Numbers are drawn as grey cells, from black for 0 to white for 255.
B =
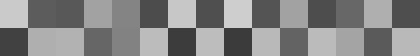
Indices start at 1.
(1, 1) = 202
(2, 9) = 59
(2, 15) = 185
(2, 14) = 90
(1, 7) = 199
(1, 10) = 84
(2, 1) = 65

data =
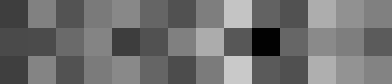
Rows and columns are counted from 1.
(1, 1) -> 62
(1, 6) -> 101
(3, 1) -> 63
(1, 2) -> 129
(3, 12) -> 175
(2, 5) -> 61
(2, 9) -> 87
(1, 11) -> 81
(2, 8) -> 172
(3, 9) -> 201
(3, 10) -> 90
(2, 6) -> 81
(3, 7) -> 76

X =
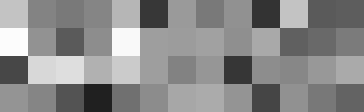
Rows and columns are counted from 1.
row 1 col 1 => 195
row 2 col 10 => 169
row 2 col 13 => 123
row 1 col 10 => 51
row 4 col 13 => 99
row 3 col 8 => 150
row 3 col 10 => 141
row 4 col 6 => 140
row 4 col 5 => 112
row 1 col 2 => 131
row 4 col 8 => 171
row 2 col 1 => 252
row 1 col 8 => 121
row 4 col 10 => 69
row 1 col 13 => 93
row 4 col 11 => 145
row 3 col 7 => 130
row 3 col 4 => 177

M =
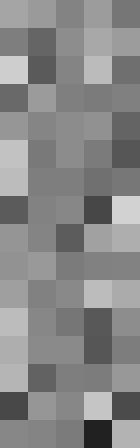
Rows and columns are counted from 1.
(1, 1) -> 165
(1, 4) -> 156
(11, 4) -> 188
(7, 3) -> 126
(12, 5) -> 141
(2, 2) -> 101
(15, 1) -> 72
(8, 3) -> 135
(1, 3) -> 131
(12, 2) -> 135
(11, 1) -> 159
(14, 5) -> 152
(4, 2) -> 155
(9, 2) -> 132
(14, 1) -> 181
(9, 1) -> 149
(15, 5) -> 75
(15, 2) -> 150
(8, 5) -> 210

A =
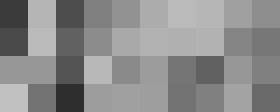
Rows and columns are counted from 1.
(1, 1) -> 59
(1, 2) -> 181
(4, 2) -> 115
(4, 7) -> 114
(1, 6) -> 172
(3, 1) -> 151
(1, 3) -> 77
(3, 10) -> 128
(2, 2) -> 186
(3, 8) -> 97
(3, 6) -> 156
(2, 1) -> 74
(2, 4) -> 140

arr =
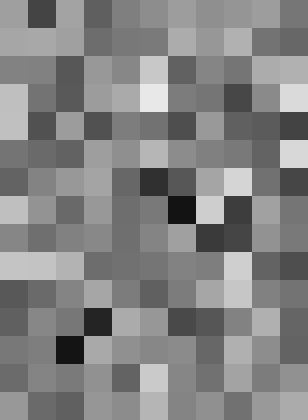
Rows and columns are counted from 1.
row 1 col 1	159
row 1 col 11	118
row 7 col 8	165
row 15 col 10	153
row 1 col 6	141
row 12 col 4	36
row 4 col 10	138
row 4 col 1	191
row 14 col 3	122
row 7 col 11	70
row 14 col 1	107
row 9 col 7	160
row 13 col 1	120
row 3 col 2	129
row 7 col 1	99
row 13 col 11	99
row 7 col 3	152
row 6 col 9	121
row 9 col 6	132
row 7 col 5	103
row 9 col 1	134
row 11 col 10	129
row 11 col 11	115
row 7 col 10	113
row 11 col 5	124
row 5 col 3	156
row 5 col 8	153
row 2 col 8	151
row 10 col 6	117
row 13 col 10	141
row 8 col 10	161
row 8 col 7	19
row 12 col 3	119
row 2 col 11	103

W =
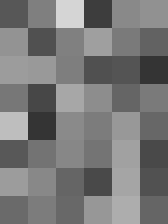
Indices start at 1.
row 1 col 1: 87
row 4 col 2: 71
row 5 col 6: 103
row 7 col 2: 136
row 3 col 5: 84
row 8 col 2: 124
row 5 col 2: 52
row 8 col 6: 101
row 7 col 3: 101
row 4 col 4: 141
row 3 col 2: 153
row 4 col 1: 119
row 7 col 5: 165
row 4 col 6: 122
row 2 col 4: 159
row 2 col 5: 122

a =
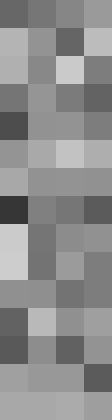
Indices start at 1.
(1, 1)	103
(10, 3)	155
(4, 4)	99
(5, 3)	147
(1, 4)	154
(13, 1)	89
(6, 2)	169
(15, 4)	158
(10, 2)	115
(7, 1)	168
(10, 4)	125
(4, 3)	123
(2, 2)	147
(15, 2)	168
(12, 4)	159
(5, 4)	125
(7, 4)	145

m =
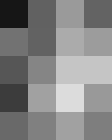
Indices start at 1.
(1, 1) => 22
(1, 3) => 154
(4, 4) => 153
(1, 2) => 97
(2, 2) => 98
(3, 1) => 86

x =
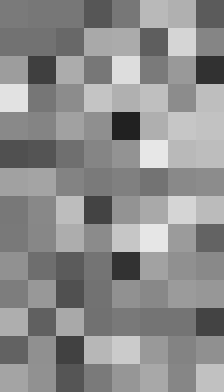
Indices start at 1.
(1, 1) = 122
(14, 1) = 164
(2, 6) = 94
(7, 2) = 164
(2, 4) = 169
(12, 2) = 96
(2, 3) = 104
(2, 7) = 213
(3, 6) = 122
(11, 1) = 125
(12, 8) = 67
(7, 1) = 161
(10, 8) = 137
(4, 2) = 118
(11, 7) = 155
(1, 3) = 119
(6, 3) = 111
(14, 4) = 122
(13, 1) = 98
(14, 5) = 150
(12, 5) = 121
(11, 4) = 114
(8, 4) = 67
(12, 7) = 116
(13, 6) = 153
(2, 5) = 171
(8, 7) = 213
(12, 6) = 116
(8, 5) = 147
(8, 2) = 136
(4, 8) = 190
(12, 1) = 174

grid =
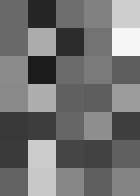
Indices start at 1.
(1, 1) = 105
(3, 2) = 27
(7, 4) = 95
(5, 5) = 62
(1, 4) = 129
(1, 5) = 206
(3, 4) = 122
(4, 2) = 174
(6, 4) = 66
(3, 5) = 93
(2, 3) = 44
